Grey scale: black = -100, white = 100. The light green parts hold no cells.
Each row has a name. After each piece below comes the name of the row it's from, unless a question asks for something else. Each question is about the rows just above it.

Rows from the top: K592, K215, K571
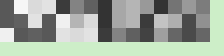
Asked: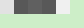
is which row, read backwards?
K571
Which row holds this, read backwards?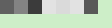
K571
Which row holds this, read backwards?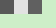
K215
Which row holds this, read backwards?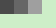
K571
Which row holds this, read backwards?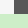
K592
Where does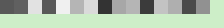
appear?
K215

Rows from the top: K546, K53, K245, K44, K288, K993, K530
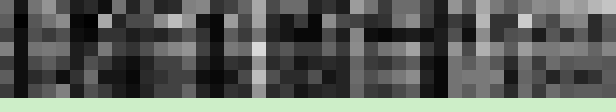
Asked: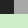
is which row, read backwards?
K53
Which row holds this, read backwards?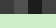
K288

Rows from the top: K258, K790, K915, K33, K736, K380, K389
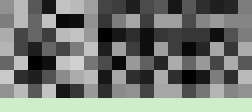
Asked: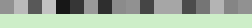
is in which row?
K389
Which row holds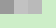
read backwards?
K915
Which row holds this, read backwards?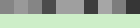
K790
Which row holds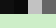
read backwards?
K790
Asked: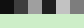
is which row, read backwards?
K33

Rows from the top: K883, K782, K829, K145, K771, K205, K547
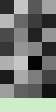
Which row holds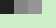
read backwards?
K145
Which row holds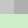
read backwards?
K771

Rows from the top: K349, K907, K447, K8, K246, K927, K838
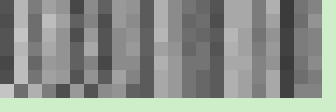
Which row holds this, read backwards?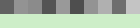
K447
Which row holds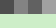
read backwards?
K907

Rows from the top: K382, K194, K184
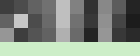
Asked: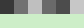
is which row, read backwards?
K194
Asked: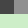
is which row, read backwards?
K194
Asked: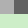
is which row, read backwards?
K184
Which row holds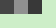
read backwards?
K194
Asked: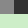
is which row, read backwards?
K382
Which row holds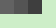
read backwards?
K184
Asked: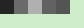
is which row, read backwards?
K184

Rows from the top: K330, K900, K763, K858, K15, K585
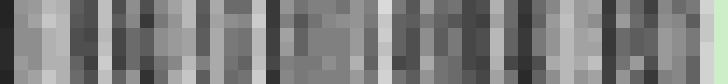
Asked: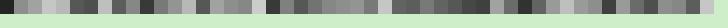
K900
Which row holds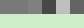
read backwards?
K15
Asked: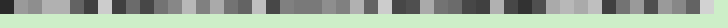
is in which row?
K15

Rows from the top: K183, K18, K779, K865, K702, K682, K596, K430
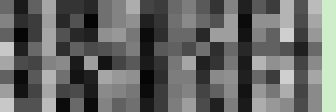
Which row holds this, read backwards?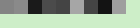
K596
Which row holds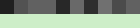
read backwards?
K865
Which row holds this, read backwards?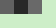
K865
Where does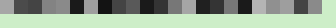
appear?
K702
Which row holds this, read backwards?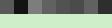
K865
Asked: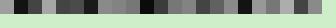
K596

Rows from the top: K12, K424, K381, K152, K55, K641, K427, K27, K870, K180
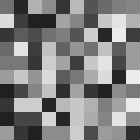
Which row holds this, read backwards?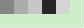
K870
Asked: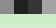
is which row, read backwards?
K427
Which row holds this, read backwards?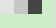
K424

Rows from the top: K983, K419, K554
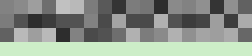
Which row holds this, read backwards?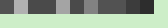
K419
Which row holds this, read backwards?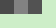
K419

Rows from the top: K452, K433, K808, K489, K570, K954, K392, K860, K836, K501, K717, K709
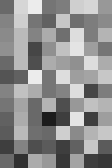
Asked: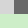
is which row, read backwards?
K452
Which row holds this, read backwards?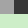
K709
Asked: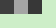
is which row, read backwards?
K709
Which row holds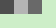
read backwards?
K860
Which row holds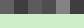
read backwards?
K717

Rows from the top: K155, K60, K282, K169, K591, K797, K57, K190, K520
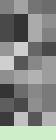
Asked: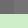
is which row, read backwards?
K155
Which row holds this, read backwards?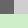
K169

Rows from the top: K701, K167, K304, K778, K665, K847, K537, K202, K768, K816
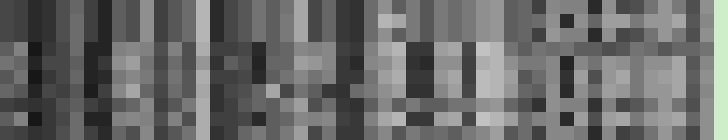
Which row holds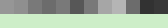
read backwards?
K167
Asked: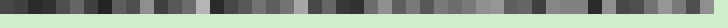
K701
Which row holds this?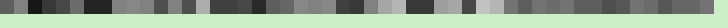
K778
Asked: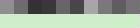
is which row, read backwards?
K304
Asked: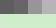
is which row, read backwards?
K537
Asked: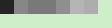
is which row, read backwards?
K665

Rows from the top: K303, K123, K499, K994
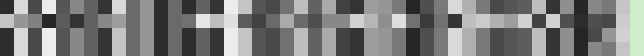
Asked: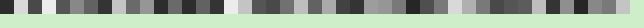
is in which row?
K994
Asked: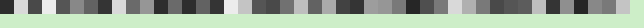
K303

